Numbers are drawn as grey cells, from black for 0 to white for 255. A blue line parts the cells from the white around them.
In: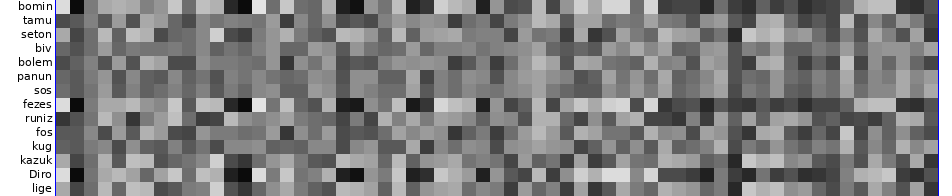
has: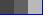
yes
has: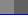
yes
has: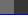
no
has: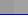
yes

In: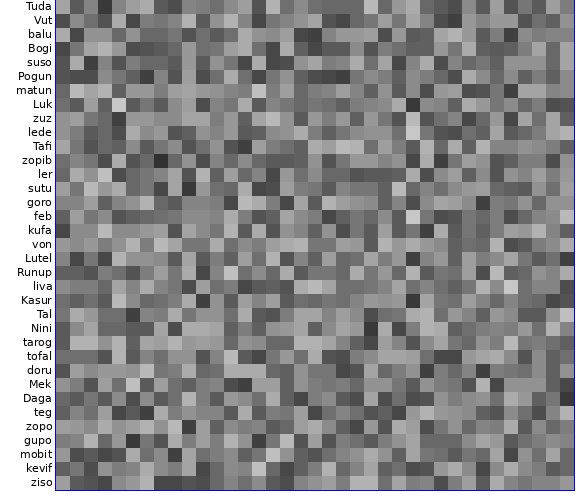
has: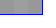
yes
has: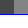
yes

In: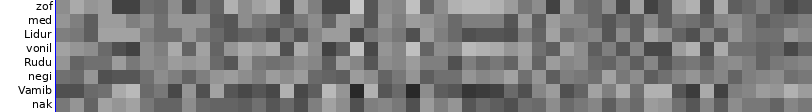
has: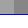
no
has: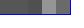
no

